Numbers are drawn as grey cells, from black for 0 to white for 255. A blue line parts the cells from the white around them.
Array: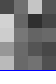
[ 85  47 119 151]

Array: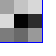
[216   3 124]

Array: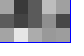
[160 143 172]

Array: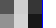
[ 54 212]

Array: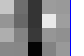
[153 233  57 135]

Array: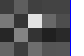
[ 67 104  51  61]
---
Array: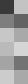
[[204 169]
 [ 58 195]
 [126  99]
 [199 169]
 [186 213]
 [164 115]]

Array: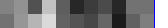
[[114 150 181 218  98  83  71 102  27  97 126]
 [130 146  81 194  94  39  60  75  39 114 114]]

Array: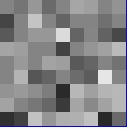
[[ 48  65 194 150 174 176 192  40 106]
 [132 117 151 106 132 166 159 132 147]
 [ 69 132 196 132 100 132 132 112 132]
 [ 89 132 152 151 219 100 133  98  72]
 [164 158 132 132  66 132 149 161 186]
 [132 153 132 163 158  89 101 132 114]
 [132 180  86 100 132 108  92 230 132]
 [147 153 142 125  42 183 160 180 184]
 [163 132 119 103  58 165 137 162 183]]

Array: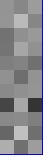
[[174 112 157]
 [148 135 156]
 [149 186 134]
 [114 144 153]
 [116 166 145]
 [127 131 112]
 [145 110 147]
 [137 144 149]
 [ 69 167  52]
 [137 139 127]
 [102 192 111]]

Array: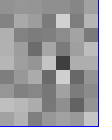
[[162 179 127 152 162 153 197]
 [146 150 149 143 143 134 161]
 [131 169 157 123 209 125 181]
 [176 130 124 127 140 163 122]
 [177 157 108 166 123 159 189]
 [182 159 149 196  63 174 174]
 [126 152 171 106 207 104 148]
 [150 129 135 119 161 124 139]
 [191 184 172 120 143  99 148]]

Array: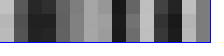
[[186  84  34  37  98 129 166 156  26 109 190  56  28 184 124]
 [193  89  39  47  99 126 165 151  24 101 190  66  36 191 124]
 [182  81  33  33  97 129 165 159  28 114 192  51  25 180 124]]

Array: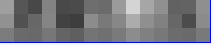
[[124 106 105 119 100  95 116 112 122 140 128 120 108 106 121]
 [158  86  72 131  73  75 110 107 155 212 166 144  98  99 143]
 [145  81 103 133  66  62 140 121 135 172 143 129 103  76 139]]

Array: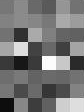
[[ 13 135  61  97 206 222]
 [119 138 105  90 149 114]
 [130 139 134 120 169 156]
 [114  48 170 128 100  97]
 [166 222  66 104  64 164]
 [ 57  23  58 252 200  42]
 [110 121  99 106 103 114]
 [119  74 106  54  75 131]]
